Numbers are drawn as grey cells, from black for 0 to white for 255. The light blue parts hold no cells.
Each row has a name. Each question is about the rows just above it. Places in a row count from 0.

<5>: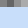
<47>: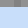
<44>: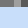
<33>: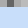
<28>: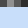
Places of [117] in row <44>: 0 1
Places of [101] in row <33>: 1
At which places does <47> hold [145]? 0 1 3
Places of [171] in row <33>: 0 2

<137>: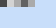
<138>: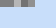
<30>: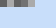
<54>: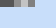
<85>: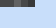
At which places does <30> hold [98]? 0 2
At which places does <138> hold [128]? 0 1
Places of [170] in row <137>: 2 4
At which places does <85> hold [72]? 0 1 3
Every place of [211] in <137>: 1
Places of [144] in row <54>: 2

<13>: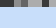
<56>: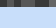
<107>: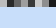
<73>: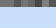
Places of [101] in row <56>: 7
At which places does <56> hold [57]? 0 2 5 6
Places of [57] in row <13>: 0 1 6
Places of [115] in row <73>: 0 1 3
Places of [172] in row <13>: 4 5 7

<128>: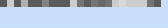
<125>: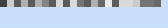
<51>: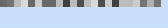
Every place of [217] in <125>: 8 10 17 18
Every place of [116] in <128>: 11 13 15 21
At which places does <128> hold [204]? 1 10 16 18 19 20

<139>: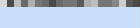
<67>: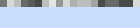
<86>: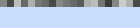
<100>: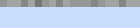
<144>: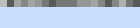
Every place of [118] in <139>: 5 9 10 14 15
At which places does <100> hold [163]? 1 2 4 7 9 15 16 18 19
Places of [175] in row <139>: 4 12
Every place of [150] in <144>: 5 11 12
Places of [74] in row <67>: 5 14 17 18

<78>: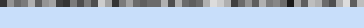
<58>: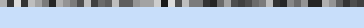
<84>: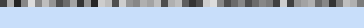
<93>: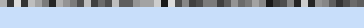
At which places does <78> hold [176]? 4 23 25 29 32 37 45 48
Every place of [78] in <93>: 11 15 25 28 40 49
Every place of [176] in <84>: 1 20 24 44 50
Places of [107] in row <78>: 2 19 21 22 26 28 34 40 46

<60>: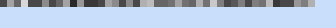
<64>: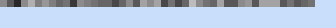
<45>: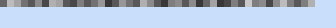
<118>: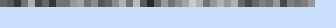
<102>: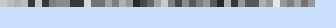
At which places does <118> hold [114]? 3 8 9 12 18 24 29 38 42
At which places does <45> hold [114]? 3 13 18
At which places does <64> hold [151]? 6 35
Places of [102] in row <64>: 8 14 15 17 26 30 43

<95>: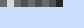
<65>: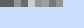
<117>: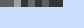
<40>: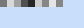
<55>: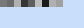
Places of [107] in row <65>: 3
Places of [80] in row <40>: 3
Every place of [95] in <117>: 0 1 6
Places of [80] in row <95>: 3 5 7
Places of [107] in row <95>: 0 2 4 6
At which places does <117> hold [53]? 3 5 7 8
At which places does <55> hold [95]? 4

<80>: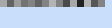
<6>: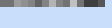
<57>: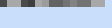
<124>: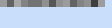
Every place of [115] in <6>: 0 1 9 11
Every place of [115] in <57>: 9 11 12
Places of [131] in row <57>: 10
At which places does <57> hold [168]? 1 2 5 13 14

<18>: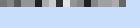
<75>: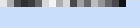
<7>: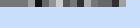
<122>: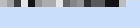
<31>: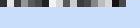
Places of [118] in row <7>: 0 1 2 3 10 13
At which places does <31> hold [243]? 7
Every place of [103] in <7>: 6 14 15
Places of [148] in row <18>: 3 4 10

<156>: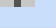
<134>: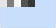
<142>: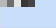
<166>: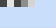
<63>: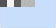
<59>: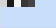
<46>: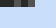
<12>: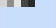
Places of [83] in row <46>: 2 4
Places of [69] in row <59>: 4
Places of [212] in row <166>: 4
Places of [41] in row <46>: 0 1 3
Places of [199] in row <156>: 0 1 3 4

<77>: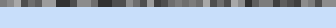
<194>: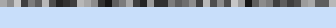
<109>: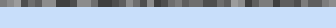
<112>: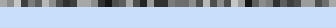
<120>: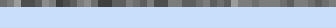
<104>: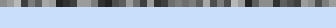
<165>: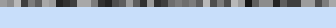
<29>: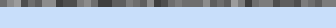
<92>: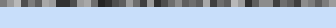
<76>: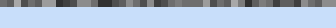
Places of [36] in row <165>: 8 15 39
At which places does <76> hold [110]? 0 4 13 19 24 26 27 28 31 38 44
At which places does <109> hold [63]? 8 9 14 15 22 35 39
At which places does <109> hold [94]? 5 17 26 32 36 40 41 44 45
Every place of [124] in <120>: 1 7 11 18 21 24 25 29 34 35 37 38 39 42 43 47
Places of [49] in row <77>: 8 9 14 15 35
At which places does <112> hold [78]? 8 16 19 28 30 32 42 45

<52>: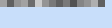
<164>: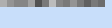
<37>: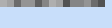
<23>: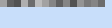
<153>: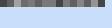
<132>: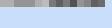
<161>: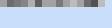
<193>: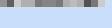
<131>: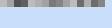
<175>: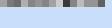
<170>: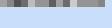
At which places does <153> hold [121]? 4 6 7 9
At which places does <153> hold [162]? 2
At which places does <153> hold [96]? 1 5 10 12

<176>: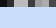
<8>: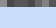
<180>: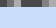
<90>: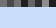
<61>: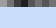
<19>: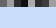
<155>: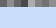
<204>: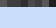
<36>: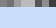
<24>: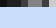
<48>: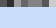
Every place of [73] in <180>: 0 3 4 5
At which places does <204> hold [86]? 0 6

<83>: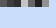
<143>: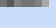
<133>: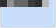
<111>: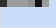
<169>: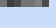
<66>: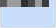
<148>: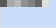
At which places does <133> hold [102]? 2 3
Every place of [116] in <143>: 0 3 4
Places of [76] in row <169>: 2 6
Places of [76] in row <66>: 4
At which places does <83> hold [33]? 5
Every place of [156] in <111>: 1 2 3 6

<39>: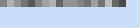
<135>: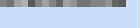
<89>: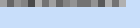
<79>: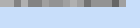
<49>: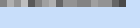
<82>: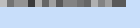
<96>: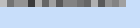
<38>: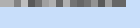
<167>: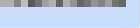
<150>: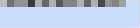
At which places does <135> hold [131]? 0 5 7 13 14
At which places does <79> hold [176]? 0 1 3 10
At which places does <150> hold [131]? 9 10 16
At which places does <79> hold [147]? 7 8 13 14 15
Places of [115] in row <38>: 5 10 12
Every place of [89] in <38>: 4 14

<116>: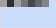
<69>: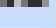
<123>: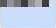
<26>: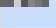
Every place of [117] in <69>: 0 3
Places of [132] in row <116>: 6
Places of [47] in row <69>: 1 4 5

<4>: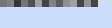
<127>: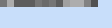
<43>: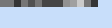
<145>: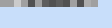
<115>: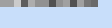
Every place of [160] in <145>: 0 1 3 5 10 13
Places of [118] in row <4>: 0 3
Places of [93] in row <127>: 2 3 4 8
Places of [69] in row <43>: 6 7 8
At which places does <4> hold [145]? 9 12

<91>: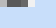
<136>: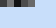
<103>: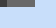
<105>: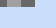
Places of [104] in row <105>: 0 3 4
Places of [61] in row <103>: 0
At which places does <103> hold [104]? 1 2 3 4

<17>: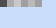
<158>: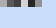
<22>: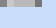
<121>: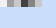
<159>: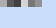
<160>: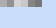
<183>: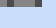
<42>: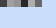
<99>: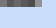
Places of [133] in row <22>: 0
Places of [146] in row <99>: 5
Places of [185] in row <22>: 2 3 4
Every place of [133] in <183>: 0 2 3 4
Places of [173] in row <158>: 0

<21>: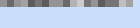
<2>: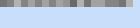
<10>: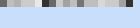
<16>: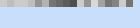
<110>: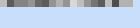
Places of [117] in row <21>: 5 12 15 16
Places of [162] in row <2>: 4 6 8 13 14
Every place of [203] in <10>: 3 4 8 15 16
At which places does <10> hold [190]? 1 10 12 13
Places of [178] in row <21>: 10
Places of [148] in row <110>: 4 7 9 12
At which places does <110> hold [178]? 8 17 18

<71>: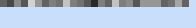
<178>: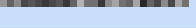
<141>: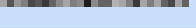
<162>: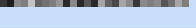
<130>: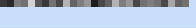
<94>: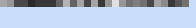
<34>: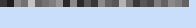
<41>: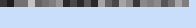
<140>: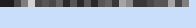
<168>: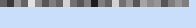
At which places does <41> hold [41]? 9 11 13
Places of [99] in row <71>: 0 6 15 23 26
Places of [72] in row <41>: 10 16

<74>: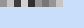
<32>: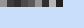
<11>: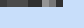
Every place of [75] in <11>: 1 2 3
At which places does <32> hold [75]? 3
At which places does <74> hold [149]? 0 5 7
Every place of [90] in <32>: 4
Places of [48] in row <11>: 4 5 8
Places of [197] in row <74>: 1 8

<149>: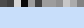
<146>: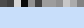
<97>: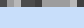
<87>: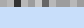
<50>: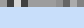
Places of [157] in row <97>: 1 6 7 8 9
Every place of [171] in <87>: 0
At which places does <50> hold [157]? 0 4 5 6 7
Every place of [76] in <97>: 0 3 4
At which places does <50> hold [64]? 1 3
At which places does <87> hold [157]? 4 8 9 11

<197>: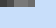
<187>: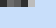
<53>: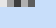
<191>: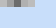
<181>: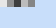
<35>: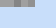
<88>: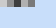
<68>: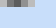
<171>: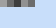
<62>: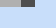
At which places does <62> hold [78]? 3 4
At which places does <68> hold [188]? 0 4
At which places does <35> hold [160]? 0 1 3
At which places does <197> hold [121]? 2 3
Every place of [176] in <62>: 0 1 2
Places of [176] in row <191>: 3

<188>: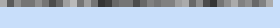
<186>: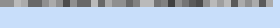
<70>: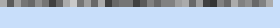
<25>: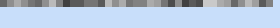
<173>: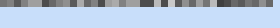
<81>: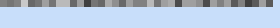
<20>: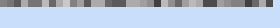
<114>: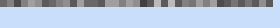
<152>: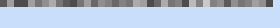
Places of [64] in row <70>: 7 15 19 29
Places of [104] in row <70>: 4 8 13 16 22 27 32 36
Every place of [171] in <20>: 3 8 13 14 18 19 28 37

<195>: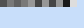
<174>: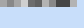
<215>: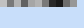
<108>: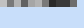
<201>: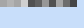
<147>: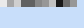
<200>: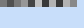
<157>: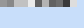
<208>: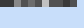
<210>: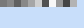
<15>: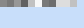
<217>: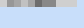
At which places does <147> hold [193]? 7
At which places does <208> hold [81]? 3 5 7 8 10
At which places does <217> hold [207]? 0 8 9 10

